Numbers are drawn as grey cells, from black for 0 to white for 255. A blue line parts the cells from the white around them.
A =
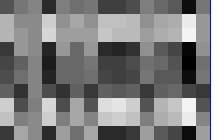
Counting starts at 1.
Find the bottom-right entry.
158
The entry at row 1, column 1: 83
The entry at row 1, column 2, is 118
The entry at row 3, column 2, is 151
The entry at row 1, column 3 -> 132
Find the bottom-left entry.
56
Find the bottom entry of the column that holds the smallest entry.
13
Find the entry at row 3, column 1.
180
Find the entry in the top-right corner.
118
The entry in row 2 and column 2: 138
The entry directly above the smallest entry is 6
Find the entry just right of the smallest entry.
111
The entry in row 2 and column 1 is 180
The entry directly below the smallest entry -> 13
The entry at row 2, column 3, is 138
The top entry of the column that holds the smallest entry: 13

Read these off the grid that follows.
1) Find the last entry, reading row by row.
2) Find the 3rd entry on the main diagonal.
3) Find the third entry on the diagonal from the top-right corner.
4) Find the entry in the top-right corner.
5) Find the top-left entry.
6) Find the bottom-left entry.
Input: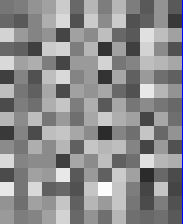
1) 89
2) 132
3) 224
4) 89
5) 118
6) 154

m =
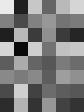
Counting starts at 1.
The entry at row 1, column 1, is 234
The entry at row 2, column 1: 129
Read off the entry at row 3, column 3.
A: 59
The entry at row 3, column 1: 31
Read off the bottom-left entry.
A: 44
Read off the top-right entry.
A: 213
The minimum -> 10
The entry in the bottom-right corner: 51
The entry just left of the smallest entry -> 213
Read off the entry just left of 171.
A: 93
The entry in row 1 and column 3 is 199
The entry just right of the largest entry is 31

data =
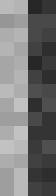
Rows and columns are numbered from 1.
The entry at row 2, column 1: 150
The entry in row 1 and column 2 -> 180
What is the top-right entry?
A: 52
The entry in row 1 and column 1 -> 186
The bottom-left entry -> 158
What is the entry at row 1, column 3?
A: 39
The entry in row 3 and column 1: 173
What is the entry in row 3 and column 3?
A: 73
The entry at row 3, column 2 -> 180

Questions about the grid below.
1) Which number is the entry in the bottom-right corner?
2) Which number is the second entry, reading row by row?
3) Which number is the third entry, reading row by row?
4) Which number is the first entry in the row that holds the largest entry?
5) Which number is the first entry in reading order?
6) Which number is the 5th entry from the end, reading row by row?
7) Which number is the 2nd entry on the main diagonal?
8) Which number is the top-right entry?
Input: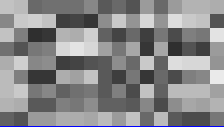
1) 119
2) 187
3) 105
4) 187
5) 194
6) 187
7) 201
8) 173
